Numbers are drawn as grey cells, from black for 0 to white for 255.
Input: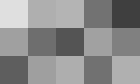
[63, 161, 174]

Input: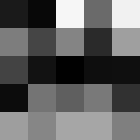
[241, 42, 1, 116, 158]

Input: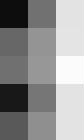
[227, 148, 112]

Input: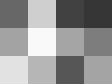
[54, 165, 182]

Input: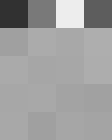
[93, 168, 166, 167]

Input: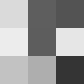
[83, 93, 194]

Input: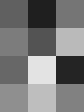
[117, 83, 103]

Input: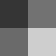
[114, 106]

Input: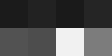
[37, 241]
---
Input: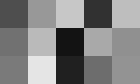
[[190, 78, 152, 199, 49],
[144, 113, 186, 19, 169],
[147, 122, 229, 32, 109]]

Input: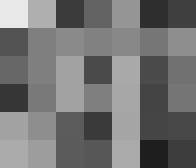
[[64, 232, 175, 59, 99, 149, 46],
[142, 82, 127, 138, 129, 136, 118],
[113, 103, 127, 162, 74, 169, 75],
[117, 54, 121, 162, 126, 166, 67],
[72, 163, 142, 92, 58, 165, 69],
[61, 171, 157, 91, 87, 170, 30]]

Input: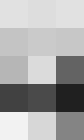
[[225, 225, 221],
[199, 196, 202],
[99, 182, 219],
[32, 65, 74],
[132, 242, 215]]

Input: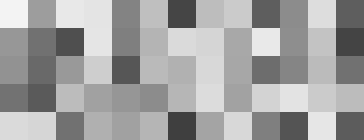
[[94, 243, 157, 232, 228, 131, 191, 69, 189, 203, 94, 140, 221],
[68, 151, 113, 79, 229, 127, 180, 218, 213, 168, 233, 142, 195],
[113, 146, 105, 153, 206, 86, 186, 177, 216, 167, 109, 133, 187],
[188, 114, 90, 188, 161, 150, 140, 182, 220, 162, 211, 227, 203],
[92, 218, 214, 113, 176, 161, 181, 63, 164, 216, 127, 84, 230]]

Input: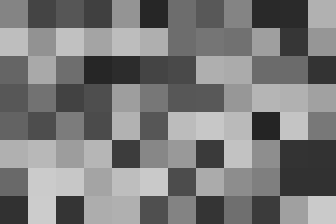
[[177, 132, 68, 86, 64, 148, 38, 109, 88, 132, 41, 42],
[150, 190, 146, 193, 164, 189, 175, 109, 117, 113, 159, 54],
[51, 101, 169, 110, 38, 44, 68, 73, 175, 171, 107, 107],
[161, 87, 114, 66, 78, 158, 119, 87, 88, 151, 181, 177],
[120, 99, 77, 124, 75, 178, 86, 188, 199, 186, 36, 196],
[50, 176, 184, 157, 182, 60, 135, 153, 58, 194, 142, 51],
[49, 105, 203, 199, 164, 190, 201, 76, 171, 141, 127, 49],
[202, 49, 204, 52, 173, 176, 79, 131, 52, 111, 59, 160]]

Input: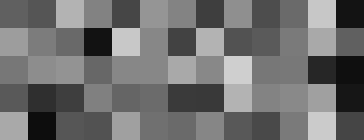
[[19, 96, 85, 179, 130, 70, 149, 131, 62, 143, 77, 106, 199],
[96, 157, 124, 105, 18, 200, 135, 66, 179, 82, 90, 122, 169],
[15, 119, 141, 147, 103, 135, 135, 169, 136, 207, 119, 120, 38],
[22, 89, 47, 62, 128, 101, 107, 58, 57, 179, 131, 137, 160],
[69, 169, 13, 86, 82, 160, 112, 106, 134, 88, 73, 122, 203]]

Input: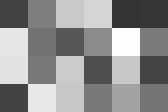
[[54, 66, 127, 201, 213, 52],
[123, 230, 114, 87, 139, 254],
[68, 226, 120, 203, 79, 200],
[116, 67, 232, 199, 121, 162]]

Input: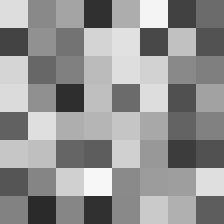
[[107, 221, 137, 164, 48, 173, 244, 65],
[82, 67, 145, 115, 212, 225, 72, 193],
[127, 213, 103, 128, 187, 222, 210, 137],
[162, 219, 144, 46, 191, 107, 221, 80],
[129, 97, 223, 174, 181, 197, 168, 99],
[81, 198, 191, 101, 93, 208, 152, 60],
[223, 85, 133, 208, 247, 138, 156, 158],
[93, 130, 42, 134, 48, 137, 202, 176]]

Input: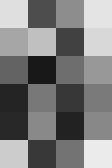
[[228, 223, 77, 141],
[216, 166, 192, 65],
[152, 99, 24, 110],
[122, 36, 120, 55],
[136, 40, 137, 34],
[235, 204, 56, 115]]
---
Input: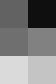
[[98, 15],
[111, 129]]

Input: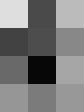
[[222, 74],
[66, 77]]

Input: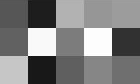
[[86, 29],
[97, 249]]

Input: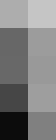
[[173, 197],
[103, 156]]

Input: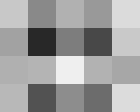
[[200, 137],
[162, 40]]

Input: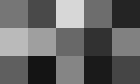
[[118, 73],
[186, 159]]

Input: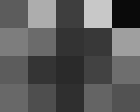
[[92, 173],
[125, 107]]

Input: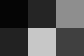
[[5, 37],
[34, 199]]

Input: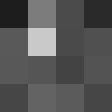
[[29, 124],
[89, 201]]
